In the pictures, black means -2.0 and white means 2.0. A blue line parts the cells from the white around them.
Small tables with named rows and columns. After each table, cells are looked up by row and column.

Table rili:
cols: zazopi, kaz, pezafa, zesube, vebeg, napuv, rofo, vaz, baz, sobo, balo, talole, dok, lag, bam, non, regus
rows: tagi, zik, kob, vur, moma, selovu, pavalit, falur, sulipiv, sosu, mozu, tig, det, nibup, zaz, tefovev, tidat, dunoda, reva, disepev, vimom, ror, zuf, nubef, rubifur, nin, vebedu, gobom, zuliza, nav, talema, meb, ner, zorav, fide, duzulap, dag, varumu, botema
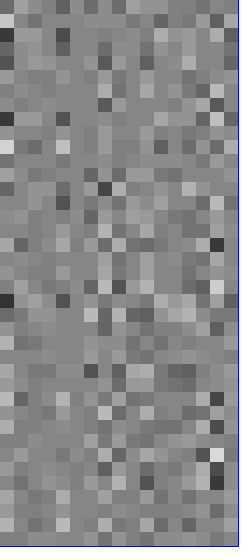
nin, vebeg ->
0.1
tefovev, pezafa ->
0.0
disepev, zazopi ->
0.3
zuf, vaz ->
-0.4
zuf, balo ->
-0.5
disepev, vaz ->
0.6
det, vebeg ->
0.1
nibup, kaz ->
0.1
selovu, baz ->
-0.1
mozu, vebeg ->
1.0
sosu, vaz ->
0.4
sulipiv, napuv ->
0.1
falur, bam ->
0.6
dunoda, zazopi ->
0.6
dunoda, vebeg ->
0.6
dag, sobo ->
0.1
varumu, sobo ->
0.0
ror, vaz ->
-0.1

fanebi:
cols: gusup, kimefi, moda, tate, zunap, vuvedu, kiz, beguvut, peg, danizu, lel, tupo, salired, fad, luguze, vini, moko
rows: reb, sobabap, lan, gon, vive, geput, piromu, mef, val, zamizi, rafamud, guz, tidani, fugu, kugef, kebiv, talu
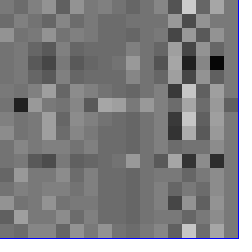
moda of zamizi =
-0.1
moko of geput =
-0.1
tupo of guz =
-0.6
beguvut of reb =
0.0
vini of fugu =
0.2
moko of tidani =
-0.1
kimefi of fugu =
0.0
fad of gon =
-0.9
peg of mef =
0.5
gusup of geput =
-0.2
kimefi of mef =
-1.5
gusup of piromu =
-0.1
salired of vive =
0.6
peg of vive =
-0.2
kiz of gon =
-0.3
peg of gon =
-0.3
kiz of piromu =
0.0
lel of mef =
0.4
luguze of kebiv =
-0.1
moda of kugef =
-0.1
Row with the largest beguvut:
mef

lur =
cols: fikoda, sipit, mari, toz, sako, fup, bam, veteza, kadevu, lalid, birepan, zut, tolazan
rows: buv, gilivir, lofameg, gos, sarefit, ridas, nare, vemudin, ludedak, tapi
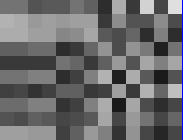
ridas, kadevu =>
-1.5
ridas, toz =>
0.0
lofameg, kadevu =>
-0.8
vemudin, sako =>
-1.2
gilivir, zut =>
0.2
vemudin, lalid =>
0.6
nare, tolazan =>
1.0
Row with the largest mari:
lofameg

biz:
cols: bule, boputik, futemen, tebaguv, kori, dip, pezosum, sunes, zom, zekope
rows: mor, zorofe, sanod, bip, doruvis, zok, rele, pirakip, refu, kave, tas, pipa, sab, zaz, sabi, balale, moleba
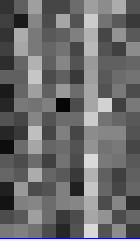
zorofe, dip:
-0.7
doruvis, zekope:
-0.4
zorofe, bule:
-1.0
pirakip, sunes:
1.3
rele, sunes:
-0.7
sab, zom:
-1.0
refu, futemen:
0.1
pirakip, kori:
-1.9
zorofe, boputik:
-1.6
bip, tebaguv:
-0.4
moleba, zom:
0.2
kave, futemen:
1.0
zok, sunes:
-0.6
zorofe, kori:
0.6
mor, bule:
-1.2

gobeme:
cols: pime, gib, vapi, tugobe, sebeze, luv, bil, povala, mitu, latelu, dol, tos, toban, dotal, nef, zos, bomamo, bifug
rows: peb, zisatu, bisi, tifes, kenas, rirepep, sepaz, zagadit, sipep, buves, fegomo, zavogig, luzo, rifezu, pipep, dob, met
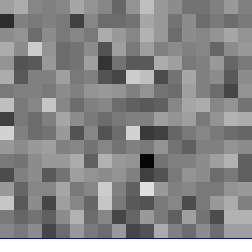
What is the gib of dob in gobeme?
-0.4
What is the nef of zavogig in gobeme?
0.2
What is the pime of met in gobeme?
0.1
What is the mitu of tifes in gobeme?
0.5
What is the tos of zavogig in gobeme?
-0.2
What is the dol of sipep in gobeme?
0.0
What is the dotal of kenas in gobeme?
-0.1
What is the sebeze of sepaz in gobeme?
0.2
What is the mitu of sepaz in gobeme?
0.3
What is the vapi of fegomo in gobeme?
0.4
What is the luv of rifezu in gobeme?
-0.1
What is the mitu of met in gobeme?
0.4
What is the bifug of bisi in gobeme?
0.3
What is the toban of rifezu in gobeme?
0.0
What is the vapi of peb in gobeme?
0.1
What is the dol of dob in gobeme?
0.4
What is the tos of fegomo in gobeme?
0.3
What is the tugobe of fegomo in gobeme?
0.5
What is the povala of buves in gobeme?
-0.7

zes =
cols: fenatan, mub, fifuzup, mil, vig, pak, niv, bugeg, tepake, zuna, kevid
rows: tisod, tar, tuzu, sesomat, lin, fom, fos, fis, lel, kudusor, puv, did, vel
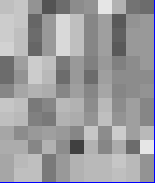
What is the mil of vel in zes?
-0.1
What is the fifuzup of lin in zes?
1.2
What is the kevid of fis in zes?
0.1
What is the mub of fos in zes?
0.6
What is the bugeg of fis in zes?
0.9
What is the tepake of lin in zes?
0.0
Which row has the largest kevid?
puv

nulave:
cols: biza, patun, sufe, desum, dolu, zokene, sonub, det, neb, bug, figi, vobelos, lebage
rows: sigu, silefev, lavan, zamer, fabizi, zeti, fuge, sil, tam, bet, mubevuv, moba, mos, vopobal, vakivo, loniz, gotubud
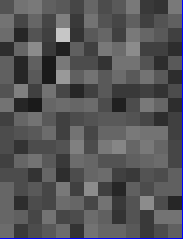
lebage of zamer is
-1.3
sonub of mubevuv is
-0.8
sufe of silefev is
-0.4
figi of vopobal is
-0.8
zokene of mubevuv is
0.0
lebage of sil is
-1.3
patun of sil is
-1.4
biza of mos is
-0.8
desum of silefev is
-0.9
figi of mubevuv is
-0.1
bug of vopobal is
-0.5
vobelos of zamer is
-1.0
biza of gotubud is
-0.3
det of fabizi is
-1.2
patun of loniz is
-0.5
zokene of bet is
-0.2
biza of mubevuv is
-0.8
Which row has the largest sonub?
vopobal

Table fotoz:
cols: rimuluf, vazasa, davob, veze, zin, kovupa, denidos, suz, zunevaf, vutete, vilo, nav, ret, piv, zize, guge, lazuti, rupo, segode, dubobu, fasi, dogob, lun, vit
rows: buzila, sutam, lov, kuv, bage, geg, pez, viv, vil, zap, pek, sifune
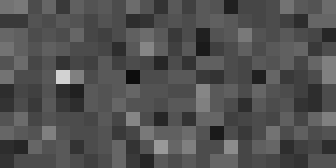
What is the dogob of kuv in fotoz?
-0.4
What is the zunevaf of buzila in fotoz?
-0.8
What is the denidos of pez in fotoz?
-0.6
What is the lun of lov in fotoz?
-0.9
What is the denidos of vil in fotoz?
-0.9
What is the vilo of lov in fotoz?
-0.3
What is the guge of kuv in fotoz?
-1.0
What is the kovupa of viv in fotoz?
-1.3
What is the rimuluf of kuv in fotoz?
-0.2
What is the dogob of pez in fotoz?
-1.0
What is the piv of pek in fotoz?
0.0
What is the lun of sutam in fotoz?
-0.4
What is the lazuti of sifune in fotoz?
-0.4

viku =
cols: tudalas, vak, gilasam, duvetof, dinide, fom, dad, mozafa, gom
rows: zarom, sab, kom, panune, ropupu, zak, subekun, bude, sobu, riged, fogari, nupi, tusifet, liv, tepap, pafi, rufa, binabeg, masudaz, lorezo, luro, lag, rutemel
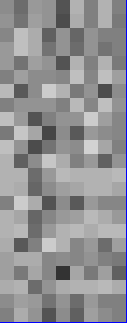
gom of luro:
0.7
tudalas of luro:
0.7
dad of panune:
0.3
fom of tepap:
-0.6
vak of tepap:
1.2
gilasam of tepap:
0.7
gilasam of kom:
0.7
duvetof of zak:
0.2
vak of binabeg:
-0.6
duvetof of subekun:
1.2
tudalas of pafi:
0.8
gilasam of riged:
0.6

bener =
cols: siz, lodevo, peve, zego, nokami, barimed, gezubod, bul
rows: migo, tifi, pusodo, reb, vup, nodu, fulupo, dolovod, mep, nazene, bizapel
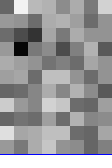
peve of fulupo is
0.1
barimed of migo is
0.7
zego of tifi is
0.7
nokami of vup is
0.0
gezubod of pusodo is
0.3
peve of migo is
0.9
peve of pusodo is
-1.2
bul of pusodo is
0.3
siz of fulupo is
-0.4
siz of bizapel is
0.4
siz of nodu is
0.5
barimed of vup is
-0.3
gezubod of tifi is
-0.3
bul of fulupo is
-0.6

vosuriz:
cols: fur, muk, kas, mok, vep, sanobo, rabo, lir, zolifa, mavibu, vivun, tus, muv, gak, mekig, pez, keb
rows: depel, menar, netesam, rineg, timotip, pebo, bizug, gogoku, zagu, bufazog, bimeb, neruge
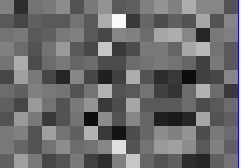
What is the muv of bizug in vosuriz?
-1.2
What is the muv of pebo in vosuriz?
-1.1
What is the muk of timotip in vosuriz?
0.7
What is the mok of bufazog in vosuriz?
0.5
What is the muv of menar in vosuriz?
-0.5
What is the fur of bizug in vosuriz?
-0.3
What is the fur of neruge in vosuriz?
-0.5
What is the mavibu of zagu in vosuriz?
0.1
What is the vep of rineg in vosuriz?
0.4
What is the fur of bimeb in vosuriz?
-0.1
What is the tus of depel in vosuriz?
0.3
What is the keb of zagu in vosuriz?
-0.5
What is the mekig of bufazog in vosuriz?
-0.8
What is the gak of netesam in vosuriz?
0.1
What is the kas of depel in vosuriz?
-0.2
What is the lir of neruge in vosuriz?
-1.3
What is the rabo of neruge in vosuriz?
-1.0
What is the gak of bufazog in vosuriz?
0.3

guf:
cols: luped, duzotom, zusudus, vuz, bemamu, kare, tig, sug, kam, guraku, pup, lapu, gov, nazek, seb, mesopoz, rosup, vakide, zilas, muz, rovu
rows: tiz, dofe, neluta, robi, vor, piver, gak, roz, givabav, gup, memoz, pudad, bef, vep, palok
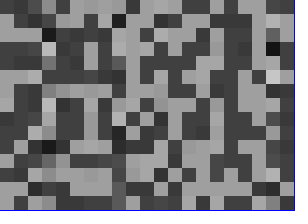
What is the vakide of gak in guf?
0.5
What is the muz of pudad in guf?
-0.8
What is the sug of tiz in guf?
0.5
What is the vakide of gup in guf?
-1.0
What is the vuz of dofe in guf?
-0.9
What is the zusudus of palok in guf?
0.5
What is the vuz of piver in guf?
-1.0
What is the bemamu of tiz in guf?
-1.0
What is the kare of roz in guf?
-1.0
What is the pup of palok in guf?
-1.0
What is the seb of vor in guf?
0.6
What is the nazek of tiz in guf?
-1.0
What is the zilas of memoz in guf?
0.5
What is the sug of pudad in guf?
-0.9

